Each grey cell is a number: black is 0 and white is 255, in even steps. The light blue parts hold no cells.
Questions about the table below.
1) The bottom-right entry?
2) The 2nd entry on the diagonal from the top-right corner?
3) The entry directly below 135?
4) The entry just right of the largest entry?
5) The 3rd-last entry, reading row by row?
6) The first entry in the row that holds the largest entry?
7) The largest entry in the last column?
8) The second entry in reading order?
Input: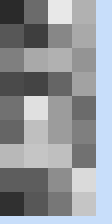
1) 197
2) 135
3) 177
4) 177
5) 87
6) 42
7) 218
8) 107

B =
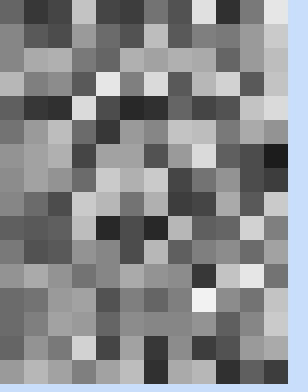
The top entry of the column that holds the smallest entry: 230
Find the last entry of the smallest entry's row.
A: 28
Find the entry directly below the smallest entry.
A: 61
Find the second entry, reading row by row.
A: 55
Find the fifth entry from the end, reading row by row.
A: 170
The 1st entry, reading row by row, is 101
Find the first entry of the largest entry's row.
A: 107
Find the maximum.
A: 242
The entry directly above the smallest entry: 147
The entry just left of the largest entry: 127
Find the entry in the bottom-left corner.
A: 154
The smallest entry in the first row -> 48
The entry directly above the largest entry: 55
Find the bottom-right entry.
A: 61
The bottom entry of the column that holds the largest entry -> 183
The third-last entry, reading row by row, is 48
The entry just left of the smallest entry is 76

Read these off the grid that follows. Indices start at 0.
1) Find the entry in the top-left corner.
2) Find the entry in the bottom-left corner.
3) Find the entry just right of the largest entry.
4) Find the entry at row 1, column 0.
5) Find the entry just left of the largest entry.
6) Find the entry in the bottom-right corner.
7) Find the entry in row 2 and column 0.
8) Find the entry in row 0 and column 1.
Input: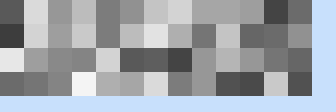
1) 88
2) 108
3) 174
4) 60
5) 132
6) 82
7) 231
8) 218

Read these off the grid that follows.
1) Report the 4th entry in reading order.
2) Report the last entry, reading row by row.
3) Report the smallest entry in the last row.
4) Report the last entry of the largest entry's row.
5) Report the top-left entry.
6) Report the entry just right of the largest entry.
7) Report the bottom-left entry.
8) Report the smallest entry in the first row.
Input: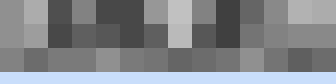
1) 130
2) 108
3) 95
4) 172
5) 144
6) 130
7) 130
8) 64

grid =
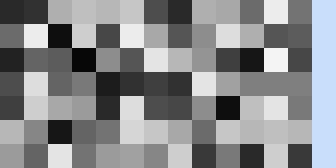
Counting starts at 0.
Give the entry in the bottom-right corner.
57
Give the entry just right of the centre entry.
49
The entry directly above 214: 221
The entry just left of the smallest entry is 92
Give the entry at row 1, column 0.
107
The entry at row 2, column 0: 34
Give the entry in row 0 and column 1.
49
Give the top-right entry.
115
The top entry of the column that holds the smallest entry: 191
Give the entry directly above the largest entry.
85
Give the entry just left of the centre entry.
49
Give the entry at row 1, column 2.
14
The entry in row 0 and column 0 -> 41
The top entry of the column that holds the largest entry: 236
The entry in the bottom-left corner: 155
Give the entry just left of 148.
183
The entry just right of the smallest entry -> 141
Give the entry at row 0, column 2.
175
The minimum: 7
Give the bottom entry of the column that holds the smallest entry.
115
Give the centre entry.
63
